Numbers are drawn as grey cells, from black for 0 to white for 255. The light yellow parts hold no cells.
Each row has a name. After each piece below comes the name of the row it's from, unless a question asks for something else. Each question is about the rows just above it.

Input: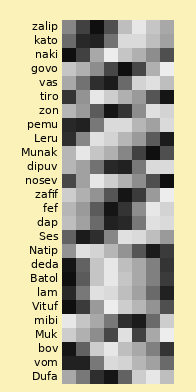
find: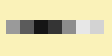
fef
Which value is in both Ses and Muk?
[224]
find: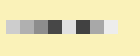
Muk
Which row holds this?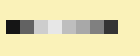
bov

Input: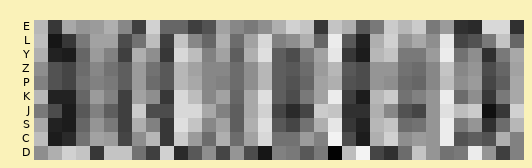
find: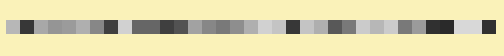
E
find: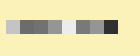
S
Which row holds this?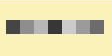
C

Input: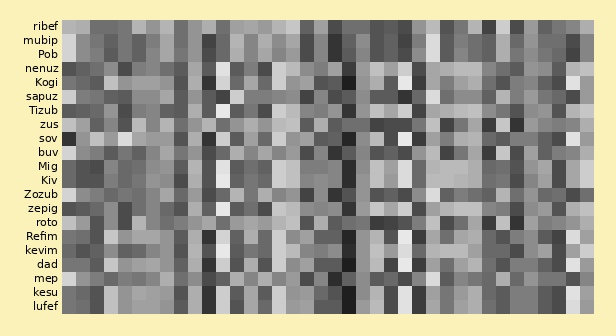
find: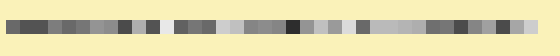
Kiv
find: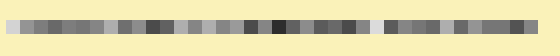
mep

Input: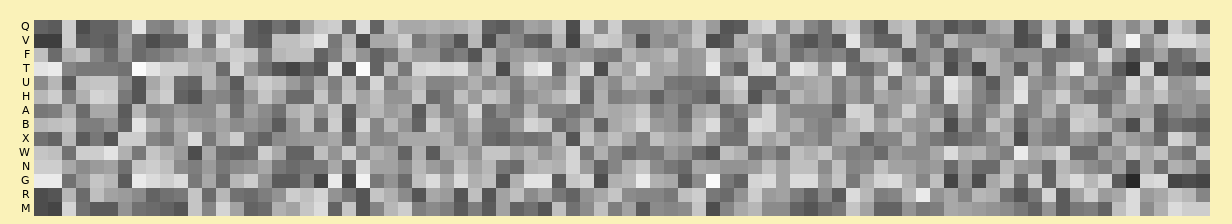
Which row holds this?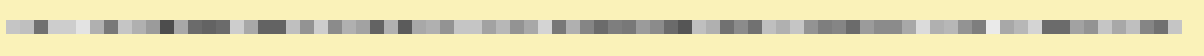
W
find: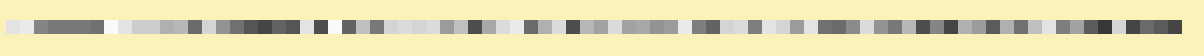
T
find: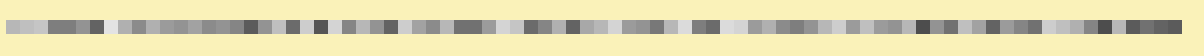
B

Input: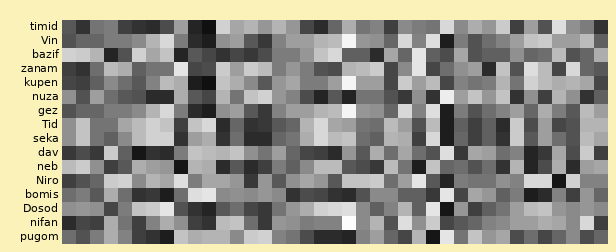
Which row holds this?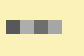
dav
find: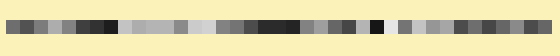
pugom
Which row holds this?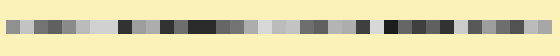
seka
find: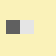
Dosod

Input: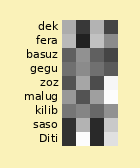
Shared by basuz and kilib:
[145]
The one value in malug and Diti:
[252]
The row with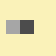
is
zoz

